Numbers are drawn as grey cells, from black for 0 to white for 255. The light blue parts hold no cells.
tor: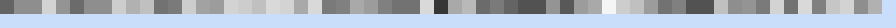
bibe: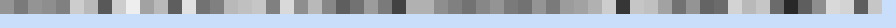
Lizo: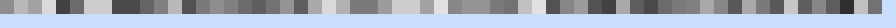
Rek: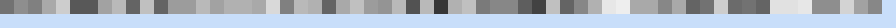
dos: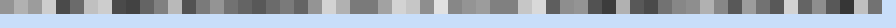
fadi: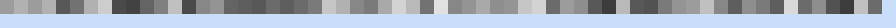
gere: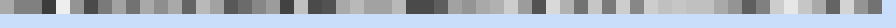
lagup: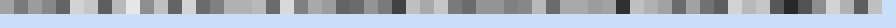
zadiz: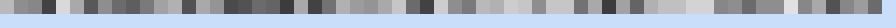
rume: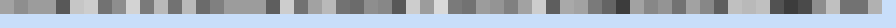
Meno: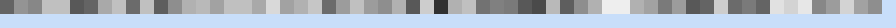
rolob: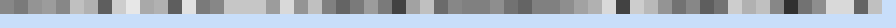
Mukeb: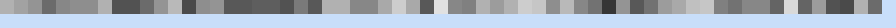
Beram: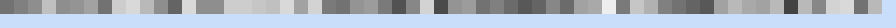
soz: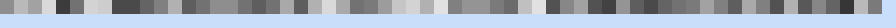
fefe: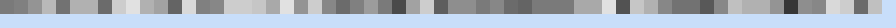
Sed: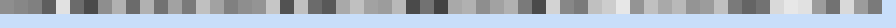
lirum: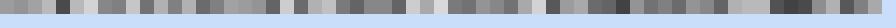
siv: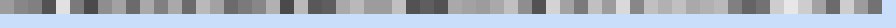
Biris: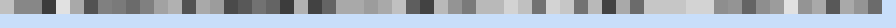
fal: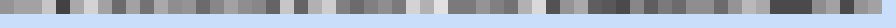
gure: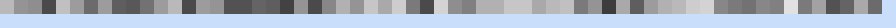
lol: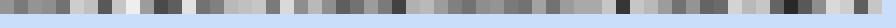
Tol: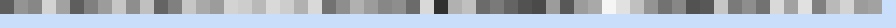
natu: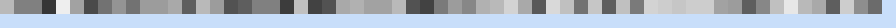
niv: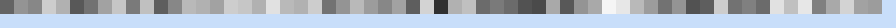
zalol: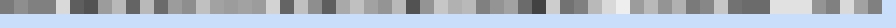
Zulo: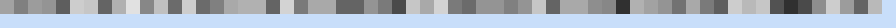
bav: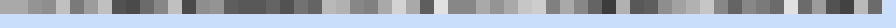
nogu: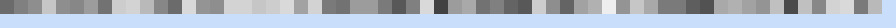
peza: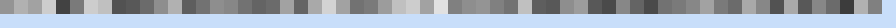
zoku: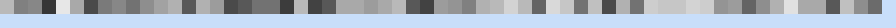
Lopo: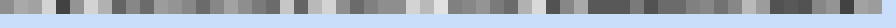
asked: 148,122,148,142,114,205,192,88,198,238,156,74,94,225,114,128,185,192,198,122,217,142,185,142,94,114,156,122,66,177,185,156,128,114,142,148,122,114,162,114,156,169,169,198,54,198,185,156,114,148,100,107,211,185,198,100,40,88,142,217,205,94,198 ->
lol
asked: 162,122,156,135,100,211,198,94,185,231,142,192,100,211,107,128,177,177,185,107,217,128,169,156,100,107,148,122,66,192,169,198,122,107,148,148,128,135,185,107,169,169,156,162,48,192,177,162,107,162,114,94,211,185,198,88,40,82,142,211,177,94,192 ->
lagup
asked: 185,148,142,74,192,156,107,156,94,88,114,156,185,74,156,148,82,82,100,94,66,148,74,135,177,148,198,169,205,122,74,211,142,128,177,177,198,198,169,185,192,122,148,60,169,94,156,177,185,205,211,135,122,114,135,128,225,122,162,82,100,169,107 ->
gure
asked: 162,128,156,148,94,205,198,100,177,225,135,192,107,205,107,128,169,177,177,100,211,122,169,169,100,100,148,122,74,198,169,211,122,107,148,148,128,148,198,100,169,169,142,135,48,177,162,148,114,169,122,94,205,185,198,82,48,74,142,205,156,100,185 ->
Zulo
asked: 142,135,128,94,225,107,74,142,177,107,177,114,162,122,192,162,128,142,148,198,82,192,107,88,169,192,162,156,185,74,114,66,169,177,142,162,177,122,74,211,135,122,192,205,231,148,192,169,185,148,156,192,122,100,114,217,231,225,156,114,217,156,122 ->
Sed

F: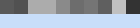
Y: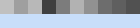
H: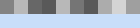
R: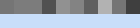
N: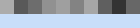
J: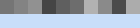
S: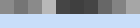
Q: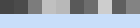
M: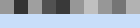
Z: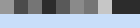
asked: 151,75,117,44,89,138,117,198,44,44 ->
Z
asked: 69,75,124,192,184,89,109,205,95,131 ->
Q
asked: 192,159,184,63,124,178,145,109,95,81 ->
Y
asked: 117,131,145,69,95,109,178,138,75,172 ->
J

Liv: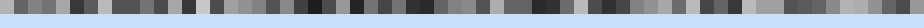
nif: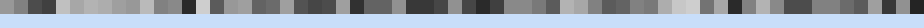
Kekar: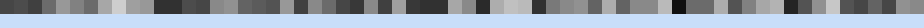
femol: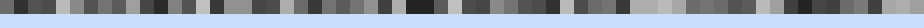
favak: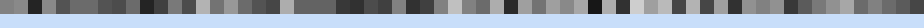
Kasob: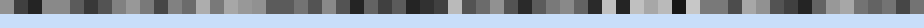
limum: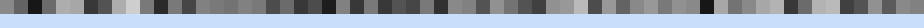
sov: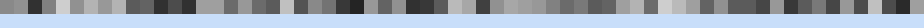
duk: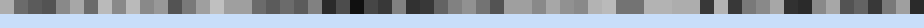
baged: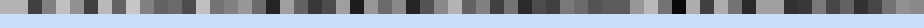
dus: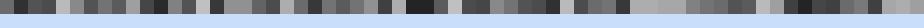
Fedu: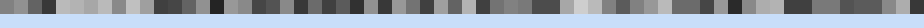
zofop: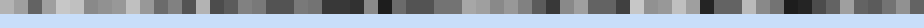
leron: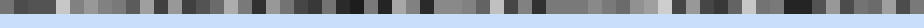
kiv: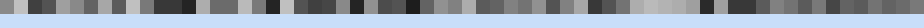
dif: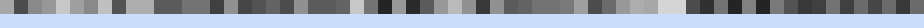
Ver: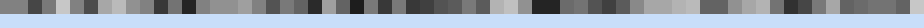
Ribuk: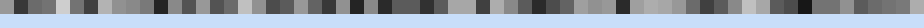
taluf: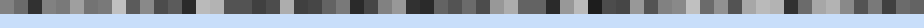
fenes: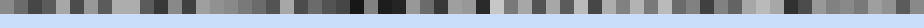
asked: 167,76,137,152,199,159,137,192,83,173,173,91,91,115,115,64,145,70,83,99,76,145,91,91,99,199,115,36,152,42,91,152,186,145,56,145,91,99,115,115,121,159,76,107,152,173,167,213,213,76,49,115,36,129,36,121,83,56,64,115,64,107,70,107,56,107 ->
dif
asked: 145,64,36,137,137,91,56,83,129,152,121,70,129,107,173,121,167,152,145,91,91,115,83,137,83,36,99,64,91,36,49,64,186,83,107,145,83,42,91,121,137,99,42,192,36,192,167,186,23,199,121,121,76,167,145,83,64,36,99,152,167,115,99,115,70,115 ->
Kasob
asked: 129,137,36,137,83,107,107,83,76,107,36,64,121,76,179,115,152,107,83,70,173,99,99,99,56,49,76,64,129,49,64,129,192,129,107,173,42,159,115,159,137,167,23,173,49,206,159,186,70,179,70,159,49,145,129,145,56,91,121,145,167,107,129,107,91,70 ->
favak
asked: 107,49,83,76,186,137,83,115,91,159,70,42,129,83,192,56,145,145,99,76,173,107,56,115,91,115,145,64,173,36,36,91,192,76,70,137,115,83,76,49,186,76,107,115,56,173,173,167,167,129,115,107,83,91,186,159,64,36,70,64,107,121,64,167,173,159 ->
dus

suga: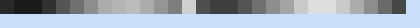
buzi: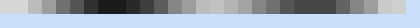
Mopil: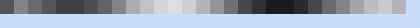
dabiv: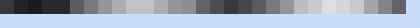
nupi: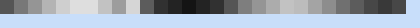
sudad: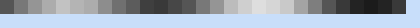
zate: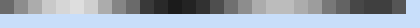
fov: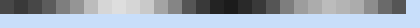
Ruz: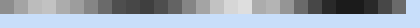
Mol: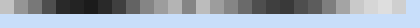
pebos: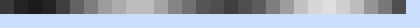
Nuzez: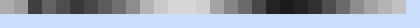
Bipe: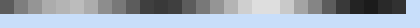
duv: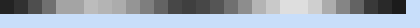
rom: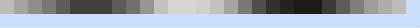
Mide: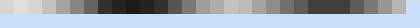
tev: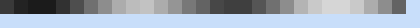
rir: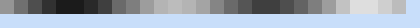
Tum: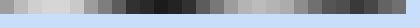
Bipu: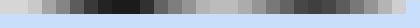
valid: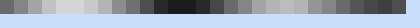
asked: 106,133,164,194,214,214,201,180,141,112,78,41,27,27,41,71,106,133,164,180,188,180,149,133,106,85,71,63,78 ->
valid
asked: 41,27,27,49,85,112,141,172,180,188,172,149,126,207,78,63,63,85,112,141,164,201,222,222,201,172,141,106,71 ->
suga
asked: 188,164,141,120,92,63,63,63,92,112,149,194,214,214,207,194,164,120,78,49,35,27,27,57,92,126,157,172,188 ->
rom
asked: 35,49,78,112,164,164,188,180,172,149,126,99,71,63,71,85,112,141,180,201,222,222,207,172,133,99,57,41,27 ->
duv
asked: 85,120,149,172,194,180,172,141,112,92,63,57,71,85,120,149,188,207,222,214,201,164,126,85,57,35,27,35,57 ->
sudad

